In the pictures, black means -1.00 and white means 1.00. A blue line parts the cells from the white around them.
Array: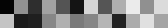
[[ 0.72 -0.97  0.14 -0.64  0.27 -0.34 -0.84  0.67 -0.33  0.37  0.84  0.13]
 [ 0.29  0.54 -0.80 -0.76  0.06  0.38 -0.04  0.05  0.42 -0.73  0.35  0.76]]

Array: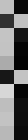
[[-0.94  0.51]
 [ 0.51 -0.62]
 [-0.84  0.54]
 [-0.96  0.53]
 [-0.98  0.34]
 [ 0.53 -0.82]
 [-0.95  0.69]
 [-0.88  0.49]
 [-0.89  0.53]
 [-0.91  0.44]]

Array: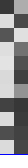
[[ 0.36 -0.56]
 [-0.43  0.73]
 [ 0.76 -0.33]
 [-0.11  0.74]
 [-0.37  0.78]
 [-0.50  0.70]
 [ 0.15  0.72]
 [-0.57 -0.48]
 [-0.54  0.72]
 [-0.48 -0.39]
 [-0.45  0.72]]

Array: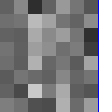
[[-0.33 -0.24  0.07 -0.64 -0.23  0.20 -0.08]
 [ 0.10 -0.13 -0.09  0.46  0.27 -0.09 -0.22]
 [-0.63 -0.23 -0.26  0.33  0.08  0.23 -0.08]
 [-0.52 -0.10 -0.25  0.24  0.12 -0.13 -0.03]
 [ 0.29 -0.14 -0.26  0.39 -0.19 -0.07 -0.29]
 [-0.09 -0.29 -0.08 -0.17 -0.24  0.06 -0.20]
 [-0.34 -0.23 -0.43  0.58 -0.03  0.33 -0.26]
 [ 0.22 -0.01 -0.11 -0.37 -0.40  0.38 -0.16]]

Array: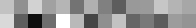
[[ 0.31  0.52  0.13  0.65  0.26  0.42 -0.10  0.38  0.00 -0.27  0.20  0.21
   0.55  0.41]
 [ 0.16  0.70 -0.26 -0.89 -0.14  1.00  0.45 -0.46  0.12  0.52 -0.21 -0.05
  -0.28  0.22]]

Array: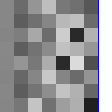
[[-0.32  0.06 -0.16  0.17  0.49 -0.06 -0.12]
 [-0.16  0.06 -0.27 -0.12  0.05  0.44  0.50]
 [ 0.40  0.04 -0.01  0.32 -0.15  0.61 -0.68]
 [ 0.18  0.07 -0.26 -0.10  0.09  0.51  0.39]
 [-0.38  0.06  0.17 -0.06  0.36 -0.67  0.72]
 [ 0.16  0.04 -0.19  0.05  0.56  0.04 -0.16]
 [-0.19  0.06 -0.27 -0.09  0.11  0.53  0.39]
 [-0.76  0.05 -0.07  0.54 -0.11  0.24  0.37]]

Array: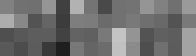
[[ 0.21  0.01 -0.11 -0.12  0.17 -0.50  0.40 -0.09 -0.43 -0.11 -0.10  0.17
   0.01 -0.12]
 [-0.05  0.36  0.07 -0.35 -0.21 -0.53 -0.01 -0.03 -0.16 -0.11 -0.05 -0.13
  -0.18 -0.35]
 [ 0.28 -0.38 -0.31 -0.27 -0.27 -0.48 -0.22 -0.25 -0.05  0.54  0.16 -0.35
  -0.25 -0.27]
 [ 0.28 -0.30 -0.40 -0.28 -0.55 -0.76 -0.06 -0.21 -0.15  0.51  0.09 -0.39
  -0.12 -0.28]]
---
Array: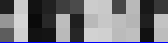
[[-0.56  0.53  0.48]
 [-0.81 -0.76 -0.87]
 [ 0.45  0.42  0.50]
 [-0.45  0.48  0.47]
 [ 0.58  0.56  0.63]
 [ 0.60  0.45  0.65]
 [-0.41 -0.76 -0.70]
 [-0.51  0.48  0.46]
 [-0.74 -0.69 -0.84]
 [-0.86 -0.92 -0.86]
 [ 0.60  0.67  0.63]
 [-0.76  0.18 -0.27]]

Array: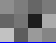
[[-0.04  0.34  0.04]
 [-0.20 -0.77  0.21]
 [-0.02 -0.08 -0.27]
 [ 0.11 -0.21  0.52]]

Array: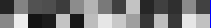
[[-0.49  0.51]
 [ 0.08  0.80]
 [-0.63 -0.56]
 [-0.50  0.49]
 [-0.70 -0.58]
 [ 0.53  0.25]
 [-0.50  0.57]
 [-0.05  0.80]
 [ 0.41  0.48]
 [ 0.10 -0.82]
 [-0.53  0.54]
 [-0.39 -0.78]
 [-0.36 -0.84]
 [ 0.03  0.85]
 [-0.72  0.07]]

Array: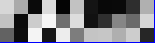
[[ 0.38  0.68 -0.70]
 [-0.64 -0.17  0.61]
 [-0.93  0.05  0.37]
 [-0.94 -0.63  0.55]
 [-0.84 -0.87  0.54]
 [ 0.52  0.73 -0.02]
 [-0.97 -0.14  0.86]
 [ 0.72  0.93 -0.82]
 [-0.92  0.60  0.91]
 [ 0.33 -0.91 -0.90]
 [ 0.69  0.52 -0.23]]

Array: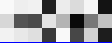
[[-0.85  0.52 -0.77]
 [ 0.92 -0.06  0.65]
 [ 0.72 -0.93 -0.44]
 [ 0.85  0.41  0.95]
 [-0.75  0.78 -0.55]
 [ 0.89 -0.42  0.75]
 [ 0.87 -0.35  0.82]
 [ 0.95  0.69  0.90]]

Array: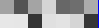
[[ 0.35 -0.58]
 [-0.14  0.67]
 [-0.19  0.78]
 [ 0.67  0.76]
 [ 0.29 -0.59]
 [-0.35  0.80]
 [ 0.27  0.81]]
